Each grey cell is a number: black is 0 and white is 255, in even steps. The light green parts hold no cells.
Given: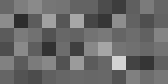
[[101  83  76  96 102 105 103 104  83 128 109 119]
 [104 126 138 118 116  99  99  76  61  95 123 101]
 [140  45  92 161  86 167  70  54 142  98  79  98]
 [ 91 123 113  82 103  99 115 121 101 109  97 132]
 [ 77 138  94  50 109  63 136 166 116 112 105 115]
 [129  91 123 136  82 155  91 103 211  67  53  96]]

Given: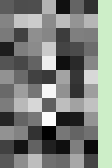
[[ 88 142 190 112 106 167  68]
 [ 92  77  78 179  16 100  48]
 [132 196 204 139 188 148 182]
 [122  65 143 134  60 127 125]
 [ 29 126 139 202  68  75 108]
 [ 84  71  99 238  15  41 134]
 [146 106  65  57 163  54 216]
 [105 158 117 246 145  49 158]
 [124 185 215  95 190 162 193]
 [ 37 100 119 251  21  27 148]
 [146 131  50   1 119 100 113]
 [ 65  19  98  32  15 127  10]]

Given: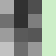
[[194 110 152]
 [171  49  78]
 [112  48 126]
 [156  90  86]]

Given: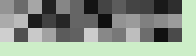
[[207  80 201 162  91  97 204 136 120 190 109  16  74]
 [148 107 166  34 134 101  19  68  92  68  65  25  46]
 [171 187  28  65  37 101 100  15 147 155 128 139 155]]

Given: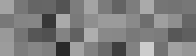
[[156 125 134 127  41 163 130 106  62 130 204 114 161 151]
 [164 119 101 102  83 125 164 123  99 125 170 117 115 119]
 [120 133 134  55 170 122 143 155 155 138 110 159 143 102]
 [153 117  86  81 131  97 174 137 136 121 127 124  87  95]]

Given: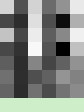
[[100  44 113  75 115 139]
 [212  81 211 107 146 233]
 [ 71  45 223  78  13 176]
 [195  71 236  94 136 240]
 [ 72  50 248  83   1 192]
 [ 94  44 133  69  97 146]
 [112  46  79  97 148 130]]

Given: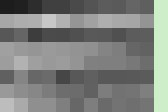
[[189 170 143 143 127 103 126 106 115 111 116]
 [ 29  32  45  64  64  74  84  92  90 101  95]
 [166 173 175 199 177 149 161 174 168 166 148]
 [ 87 101  61  75  74  80  89  88  80  92  93]
 [160 153 149 154 151 147 144 132 126 102  98]
 [157 178 159 153 156 148 128 127 127 120 109]
 [ 96 133 103 107  70  88  96  88  88  89  91]
 [153 141 135 124 109 108  97 125 114 116 127]]
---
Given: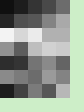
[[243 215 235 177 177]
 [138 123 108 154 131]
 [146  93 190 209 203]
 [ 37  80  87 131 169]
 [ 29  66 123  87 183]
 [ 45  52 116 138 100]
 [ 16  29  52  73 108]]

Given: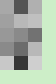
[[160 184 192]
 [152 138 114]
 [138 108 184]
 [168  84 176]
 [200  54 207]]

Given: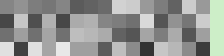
[[ 71 198  79 177  71 171 177 133 125 112 217  85 146 118 204]
 [112 159 112 165 112 190 183 171  98  85 165 125 171  85 159]
 [133 146 125 118 133  91  98 106 210 204 153 125  98 204 153]
 [224  65 224 165 232 159 159  91 190 139  51 198 183 139  59]]

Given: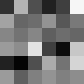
[[ 49 179  79  33  63 246]
 [155 141 226  63  12 199]
 [134 115 134  95 109 102]
 [163 102 109 147  87 121]
 [155  95 128 147 128 141]
 [ 33   4  79 171 115 213]]

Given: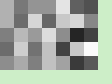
[[108 206 114 193  66 200 251]
 [127 185 154 220 141  37  66]
 [141 170 127 193 162  58  89]
 [177 120 148 148 228  96  81]
 [177 108 214 102 200 214 135]]

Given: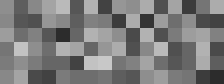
[[117 194 142 110 178 164 102 150 172  80 136 186  80 102 178  74]
 [136 164  74  66 123 110 110 117  94  86 142 157 123 117  60  44]
 [123 142 123 102 102  66 194 200 117 129 164 110  86 102 172  94]
 [157 110 129  86  44 102 178 164 142  74 178  80 123 157 164 129]
 [142  94 136 164 186  86 178  66 150 142 172  80 164  60 117 172]
 [136  86  80 150 136  94 129 123  60 172  52 157 110 142  74  66]]

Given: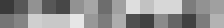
[[117 132 207 200 200 230 152 124 173  79  65 139 101  65 124 179]
 [ 58  87 146  87  71 146 166 109 160 222 194 215 215 124 146 160]]

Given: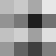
[[193 207 160 223]
 [187 201 168 231]
 [147 120  30 113]
 [153  99  63 127]]
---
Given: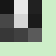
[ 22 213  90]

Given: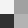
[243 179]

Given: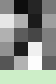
[137 176  70 128]

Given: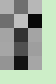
[178 192 164]

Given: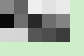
[136 111  86]

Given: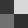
[53 47]

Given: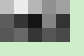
[191  54  53]

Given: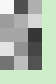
[247 175  54]

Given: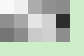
[249 167 202]
